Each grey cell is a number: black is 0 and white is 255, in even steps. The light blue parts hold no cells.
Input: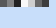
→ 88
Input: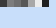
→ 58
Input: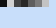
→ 15
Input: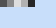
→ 81
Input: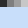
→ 44
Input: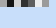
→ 167
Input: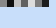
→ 136
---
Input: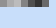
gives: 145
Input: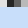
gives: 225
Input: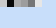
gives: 202
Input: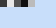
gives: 57
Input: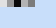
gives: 225
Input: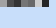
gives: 162
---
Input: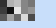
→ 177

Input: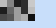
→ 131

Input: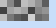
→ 134

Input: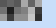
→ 100

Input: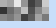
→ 163

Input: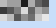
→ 159

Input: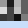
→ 28

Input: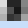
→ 37

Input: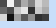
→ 243
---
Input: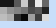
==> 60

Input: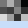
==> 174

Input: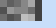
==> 135

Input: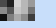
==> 211

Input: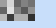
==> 101

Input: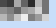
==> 43

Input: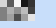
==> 245

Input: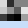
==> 44
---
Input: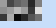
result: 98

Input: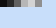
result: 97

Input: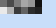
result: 124

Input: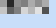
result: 142

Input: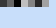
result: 2

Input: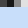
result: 138
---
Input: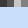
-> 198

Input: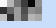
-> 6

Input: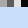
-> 225

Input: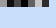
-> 200

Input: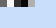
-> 6

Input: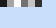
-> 196

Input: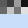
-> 156

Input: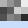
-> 119
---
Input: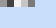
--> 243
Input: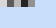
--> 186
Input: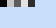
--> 93
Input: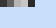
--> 181
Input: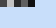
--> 43
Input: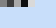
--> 169
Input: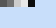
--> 204
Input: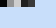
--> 205
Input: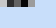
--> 99
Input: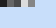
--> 74
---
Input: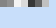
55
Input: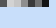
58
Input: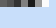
26
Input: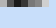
120
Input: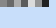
219
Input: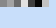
63
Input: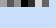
48
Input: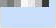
232
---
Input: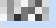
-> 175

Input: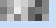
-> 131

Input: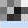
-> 86

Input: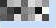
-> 249

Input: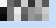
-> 204

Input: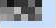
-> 145

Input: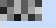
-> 205

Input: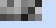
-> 194

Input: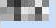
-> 243

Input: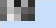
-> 84
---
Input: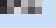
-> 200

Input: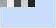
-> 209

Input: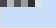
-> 184

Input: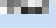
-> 236

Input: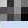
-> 158

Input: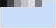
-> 194
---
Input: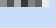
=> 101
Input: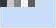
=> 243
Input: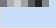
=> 36
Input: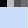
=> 82
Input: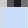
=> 29
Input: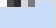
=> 216
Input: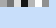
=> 252
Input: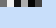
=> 5
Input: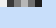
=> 112
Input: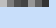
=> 96
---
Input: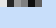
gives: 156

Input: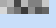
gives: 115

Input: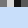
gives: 20

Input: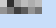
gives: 62

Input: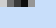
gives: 59

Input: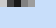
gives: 25

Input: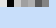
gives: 202

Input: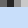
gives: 147

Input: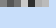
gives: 114
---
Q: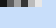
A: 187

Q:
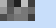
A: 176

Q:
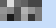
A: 179

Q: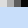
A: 174

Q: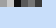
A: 160

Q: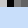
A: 126

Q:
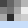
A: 206

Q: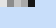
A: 197
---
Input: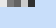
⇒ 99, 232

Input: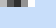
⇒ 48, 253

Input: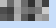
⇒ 121, 202

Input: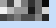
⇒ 150, 241

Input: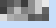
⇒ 128, 232

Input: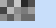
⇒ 139, 199

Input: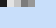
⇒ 197, 227
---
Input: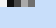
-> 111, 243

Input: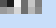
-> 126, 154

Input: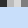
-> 126, 45

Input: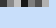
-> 177, 54

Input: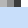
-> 253, 182

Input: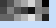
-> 2, 101
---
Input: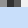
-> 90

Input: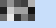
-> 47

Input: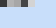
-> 167

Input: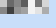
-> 147

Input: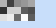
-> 108

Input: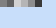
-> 210

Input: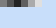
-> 35

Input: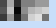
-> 32

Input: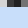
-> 34
